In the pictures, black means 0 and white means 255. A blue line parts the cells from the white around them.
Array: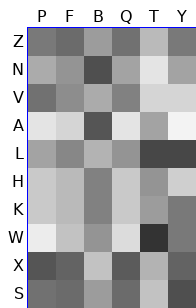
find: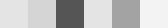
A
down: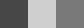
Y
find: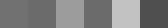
S

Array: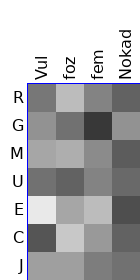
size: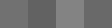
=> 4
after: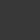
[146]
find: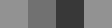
G
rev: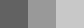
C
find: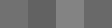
U

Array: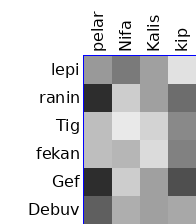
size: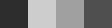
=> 4
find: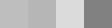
fekan
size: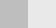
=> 2

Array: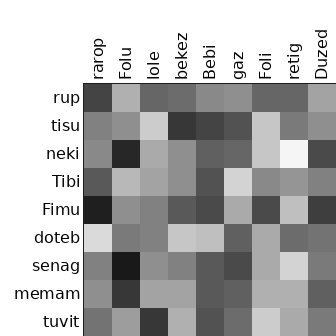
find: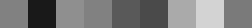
senag
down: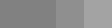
lole
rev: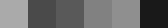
senag
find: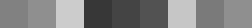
tisu
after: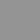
[129]

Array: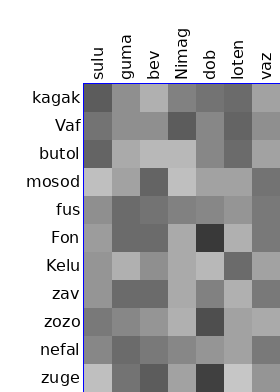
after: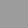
[107]
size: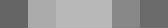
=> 6
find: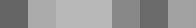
butol

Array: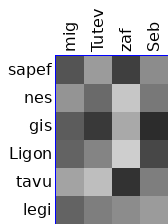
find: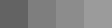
legi
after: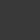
[169]

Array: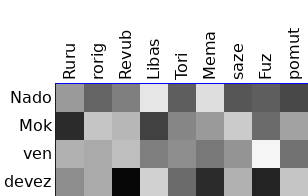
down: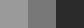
Mema
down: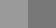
Mema
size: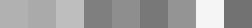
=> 9
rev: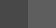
Nado

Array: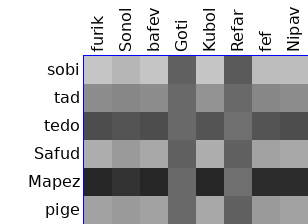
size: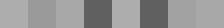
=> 8
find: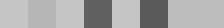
sobi
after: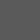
[189]
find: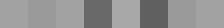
pige
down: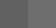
Refar

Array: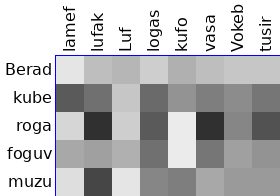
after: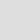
[70]
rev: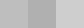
Berad
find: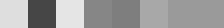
muzu
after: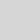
[48]
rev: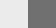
foguv
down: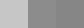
Vokeb

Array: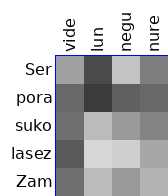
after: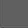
[104]
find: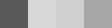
lasez

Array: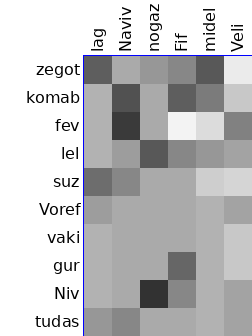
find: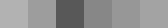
lel
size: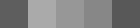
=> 5
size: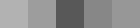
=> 5

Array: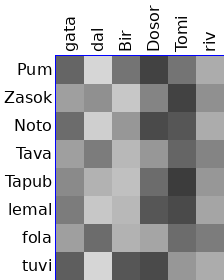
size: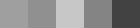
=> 5
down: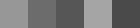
Dosor

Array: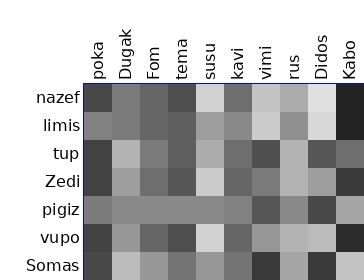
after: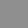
[216]
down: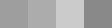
susu

